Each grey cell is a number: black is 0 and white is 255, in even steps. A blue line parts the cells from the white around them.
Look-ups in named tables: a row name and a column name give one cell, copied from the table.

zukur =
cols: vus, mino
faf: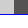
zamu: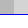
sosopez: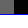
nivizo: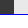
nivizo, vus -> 57
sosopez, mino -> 3
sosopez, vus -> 101
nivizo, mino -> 233
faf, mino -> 83
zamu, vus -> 184
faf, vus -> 207
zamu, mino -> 212
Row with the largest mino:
nivizo

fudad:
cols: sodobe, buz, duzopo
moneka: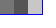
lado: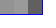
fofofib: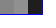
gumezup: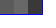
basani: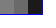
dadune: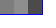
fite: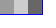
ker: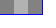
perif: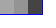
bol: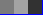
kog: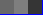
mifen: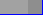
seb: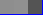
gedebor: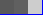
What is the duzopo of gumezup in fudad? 57
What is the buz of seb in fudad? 144
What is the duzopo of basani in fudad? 26
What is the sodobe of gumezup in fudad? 91
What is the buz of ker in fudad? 178
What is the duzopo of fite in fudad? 103
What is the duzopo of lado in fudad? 96
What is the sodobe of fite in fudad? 155
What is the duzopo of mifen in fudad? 142
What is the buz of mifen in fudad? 162
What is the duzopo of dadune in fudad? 75
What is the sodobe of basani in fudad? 125
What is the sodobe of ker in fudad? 128
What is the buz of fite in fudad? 205
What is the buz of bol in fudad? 163
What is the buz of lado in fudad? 154
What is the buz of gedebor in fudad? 96
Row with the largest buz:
fite

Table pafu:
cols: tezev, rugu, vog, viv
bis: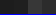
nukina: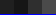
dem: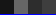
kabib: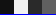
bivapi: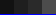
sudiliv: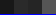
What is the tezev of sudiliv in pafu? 24
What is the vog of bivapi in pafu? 42
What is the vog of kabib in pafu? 42
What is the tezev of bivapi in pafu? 18
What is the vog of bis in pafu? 55
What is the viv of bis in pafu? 44
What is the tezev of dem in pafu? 21
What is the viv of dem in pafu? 62
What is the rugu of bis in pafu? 31
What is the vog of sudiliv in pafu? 37
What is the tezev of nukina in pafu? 32
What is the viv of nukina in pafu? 74
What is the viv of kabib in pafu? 96
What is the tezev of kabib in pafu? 17
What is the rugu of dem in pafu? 102
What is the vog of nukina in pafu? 47
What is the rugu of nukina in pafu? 22
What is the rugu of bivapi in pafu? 31
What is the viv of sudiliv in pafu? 85
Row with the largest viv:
kabib

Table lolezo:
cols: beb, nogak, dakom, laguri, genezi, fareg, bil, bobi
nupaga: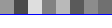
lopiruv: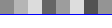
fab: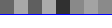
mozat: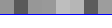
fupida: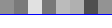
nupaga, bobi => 112
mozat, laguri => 153
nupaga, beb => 152
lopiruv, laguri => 101
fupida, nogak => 122
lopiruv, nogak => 181
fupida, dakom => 225
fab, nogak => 168
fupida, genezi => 187
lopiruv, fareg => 221
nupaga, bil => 140
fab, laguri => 171
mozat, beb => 149
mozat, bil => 92
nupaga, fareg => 90
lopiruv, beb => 139
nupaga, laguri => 130
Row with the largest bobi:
mozat

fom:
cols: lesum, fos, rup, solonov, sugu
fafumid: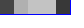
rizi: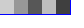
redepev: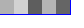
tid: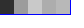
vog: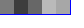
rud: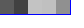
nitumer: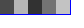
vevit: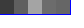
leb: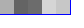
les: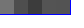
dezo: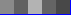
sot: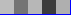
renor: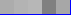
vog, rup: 103
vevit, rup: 164
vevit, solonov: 108
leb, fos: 100
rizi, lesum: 206
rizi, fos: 152
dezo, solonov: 100
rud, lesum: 90
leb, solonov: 213
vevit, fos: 95

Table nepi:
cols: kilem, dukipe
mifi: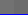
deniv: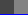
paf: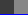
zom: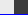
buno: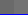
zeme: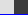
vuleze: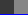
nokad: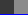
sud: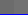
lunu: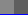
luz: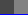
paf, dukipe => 135
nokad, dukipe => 139
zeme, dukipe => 60
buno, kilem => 106
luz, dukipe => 130
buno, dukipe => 115
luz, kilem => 72

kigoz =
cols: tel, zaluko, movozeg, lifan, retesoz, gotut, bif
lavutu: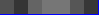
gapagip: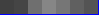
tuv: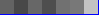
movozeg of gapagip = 111
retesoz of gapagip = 118
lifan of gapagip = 134
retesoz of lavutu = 118
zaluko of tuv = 72
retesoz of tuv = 113
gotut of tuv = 120
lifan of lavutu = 118
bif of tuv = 195
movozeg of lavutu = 100
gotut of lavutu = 86
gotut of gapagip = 96
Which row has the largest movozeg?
gapagip

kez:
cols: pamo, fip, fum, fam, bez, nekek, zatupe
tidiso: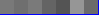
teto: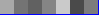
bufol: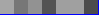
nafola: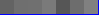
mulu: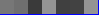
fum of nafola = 112
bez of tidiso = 84
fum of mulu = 58
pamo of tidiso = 121
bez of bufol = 159
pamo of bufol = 166
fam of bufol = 83
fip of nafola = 111
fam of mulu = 148
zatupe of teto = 124
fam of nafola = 122
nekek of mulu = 66
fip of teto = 116
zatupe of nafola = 128
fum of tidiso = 122
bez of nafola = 86
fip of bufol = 119
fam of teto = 133
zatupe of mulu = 148

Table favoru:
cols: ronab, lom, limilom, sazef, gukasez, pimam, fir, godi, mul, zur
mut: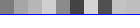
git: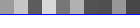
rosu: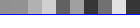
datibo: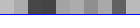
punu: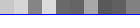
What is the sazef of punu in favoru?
219
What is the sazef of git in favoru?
216
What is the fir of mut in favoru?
212
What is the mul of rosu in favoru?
226
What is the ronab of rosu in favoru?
145
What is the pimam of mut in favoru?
67
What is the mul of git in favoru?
151
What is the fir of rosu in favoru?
54
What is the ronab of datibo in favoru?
190
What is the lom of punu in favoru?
214
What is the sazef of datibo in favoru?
68
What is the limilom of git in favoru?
92
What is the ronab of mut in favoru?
125
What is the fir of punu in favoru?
168
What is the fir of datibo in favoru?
143
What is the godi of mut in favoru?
80
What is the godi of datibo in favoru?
169
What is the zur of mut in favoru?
190
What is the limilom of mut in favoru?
182
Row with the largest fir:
mut

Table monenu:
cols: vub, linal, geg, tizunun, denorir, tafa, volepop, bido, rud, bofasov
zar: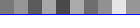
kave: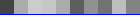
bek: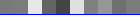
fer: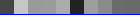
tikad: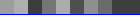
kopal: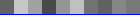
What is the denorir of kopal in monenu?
149
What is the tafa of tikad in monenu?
79
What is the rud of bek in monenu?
111
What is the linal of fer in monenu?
198
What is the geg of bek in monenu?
232
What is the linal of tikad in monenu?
174
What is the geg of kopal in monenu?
161
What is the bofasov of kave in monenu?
131
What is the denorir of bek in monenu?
68
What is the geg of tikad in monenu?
60
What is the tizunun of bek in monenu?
100
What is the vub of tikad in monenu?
157
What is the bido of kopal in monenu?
97
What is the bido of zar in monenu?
145
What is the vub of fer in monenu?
69
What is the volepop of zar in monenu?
110
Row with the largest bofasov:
zar

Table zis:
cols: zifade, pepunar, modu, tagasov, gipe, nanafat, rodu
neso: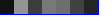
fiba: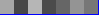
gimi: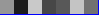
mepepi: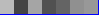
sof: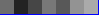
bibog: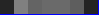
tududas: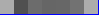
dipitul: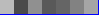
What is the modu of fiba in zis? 182
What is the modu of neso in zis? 60
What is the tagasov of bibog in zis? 106
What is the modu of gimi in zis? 201
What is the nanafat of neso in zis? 65
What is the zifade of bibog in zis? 37
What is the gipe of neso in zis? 110
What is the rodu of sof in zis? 170
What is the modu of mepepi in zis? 165
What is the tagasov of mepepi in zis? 81
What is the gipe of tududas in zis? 103
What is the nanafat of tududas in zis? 114
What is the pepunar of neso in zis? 148
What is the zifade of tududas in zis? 172
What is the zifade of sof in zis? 109
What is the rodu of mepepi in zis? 152
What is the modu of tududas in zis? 108
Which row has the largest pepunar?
neso

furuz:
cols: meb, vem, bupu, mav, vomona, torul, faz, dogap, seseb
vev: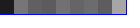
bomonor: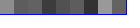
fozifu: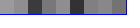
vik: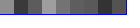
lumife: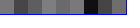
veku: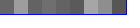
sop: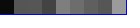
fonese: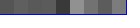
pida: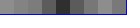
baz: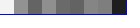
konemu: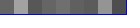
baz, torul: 99
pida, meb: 141
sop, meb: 10
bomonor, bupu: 98
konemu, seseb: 78
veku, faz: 166
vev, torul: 101
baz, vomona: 106
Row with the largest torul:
fonese

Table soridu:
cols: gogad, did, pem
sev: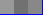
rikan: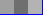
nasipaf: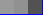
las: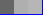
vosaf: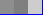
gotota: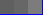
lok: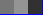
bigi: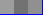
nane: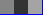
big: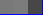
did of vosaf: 127
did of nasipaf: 145
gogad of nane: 133
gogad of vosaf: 142
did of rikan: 111
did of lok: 148
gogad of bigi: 157

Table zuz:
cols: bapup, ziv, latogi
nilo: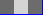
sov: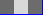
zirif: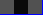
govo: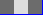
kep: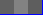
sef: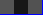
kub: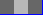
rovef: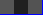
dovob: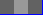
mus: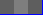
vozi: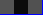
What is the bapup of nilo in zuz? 106
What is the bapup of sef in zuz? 85
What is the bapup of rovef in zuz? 86
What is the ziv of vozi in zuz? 11
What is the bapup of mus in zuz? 96
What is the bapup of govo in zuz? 107
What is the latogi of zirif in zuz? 81
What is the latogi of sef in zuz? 82
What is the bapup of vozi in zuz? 84
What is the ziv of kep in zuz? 130
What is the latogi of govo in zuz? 108
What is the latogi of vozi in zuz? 81
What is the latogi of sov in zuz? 108
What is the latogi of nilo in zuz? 108
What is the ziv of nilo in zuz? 212
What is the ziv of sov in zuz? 216
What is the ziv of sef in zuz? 23
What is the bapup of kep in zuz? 97
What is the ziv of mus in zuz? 126
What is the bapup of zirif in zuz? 83

